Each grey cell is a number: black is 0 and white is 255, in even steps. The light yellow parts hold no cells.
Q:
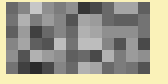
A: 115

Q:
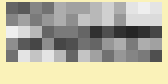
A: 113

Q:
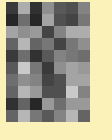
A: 100

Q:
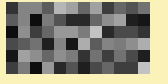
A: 62

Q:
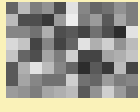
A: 155

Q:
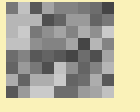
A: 88

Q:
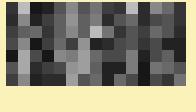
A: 63

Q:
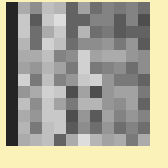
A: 37
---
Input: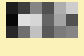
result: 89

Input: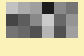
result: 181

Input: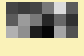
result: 6

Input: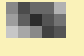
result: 136

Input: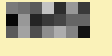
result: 173

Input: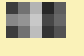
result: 189

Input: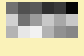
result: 179
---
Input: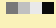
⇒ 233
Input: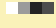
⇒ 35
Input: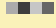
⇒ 198
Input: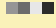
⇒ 231
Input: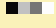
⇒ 117
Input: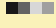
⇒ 215
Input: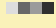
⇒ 155
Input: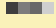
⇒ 104
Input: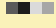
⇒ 218
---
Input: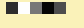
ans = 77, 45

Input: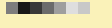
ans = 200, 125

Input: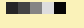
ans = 6, 38

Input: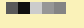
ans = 132, 89

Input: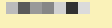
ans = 219, 187

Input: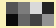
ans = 35, 11

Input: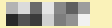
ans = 157, 41

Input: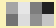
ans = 33, 115

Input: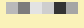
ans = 165, 185
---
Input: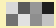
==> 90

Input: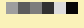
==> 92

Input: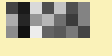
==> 26

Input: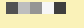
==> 190

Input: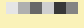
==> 175

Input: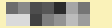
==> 136

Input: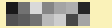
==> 114
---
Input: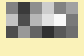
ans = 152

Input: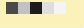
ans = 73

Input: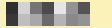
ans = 168

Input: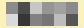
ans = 54

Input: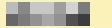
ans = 146

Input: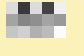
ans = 197
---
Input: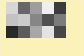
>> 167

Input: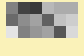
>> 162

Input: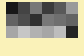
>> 166

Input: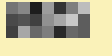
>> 41

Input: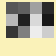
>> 127

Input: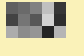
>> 149

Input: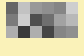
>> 69

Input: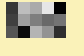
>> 180

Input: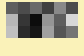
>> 160

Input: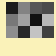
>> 40
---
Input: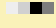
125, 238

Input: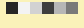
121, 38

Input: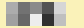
214, 160

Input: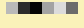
107, 185

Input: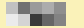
142, 235

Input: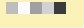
59, 189

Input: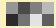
185, 43

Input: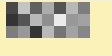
125, 125

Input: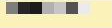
235, 126

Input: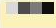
15, 217
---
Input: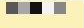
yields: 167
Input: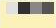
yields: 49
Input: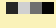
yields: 208
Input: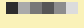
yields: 170
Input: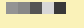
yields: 135
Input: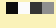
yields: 251
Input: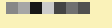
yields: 166
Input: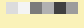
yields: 244
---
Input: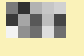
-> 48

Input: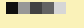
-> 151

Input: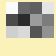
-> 105

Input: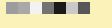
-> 168

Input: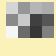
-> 150

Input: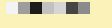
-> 157

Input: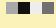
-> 17

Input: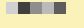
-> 63

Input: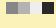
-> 179

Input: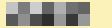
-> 124
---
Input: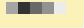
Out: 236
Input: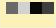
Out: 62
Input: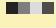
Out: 76
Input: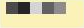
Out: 140
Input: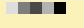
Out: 5
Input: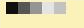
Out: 194
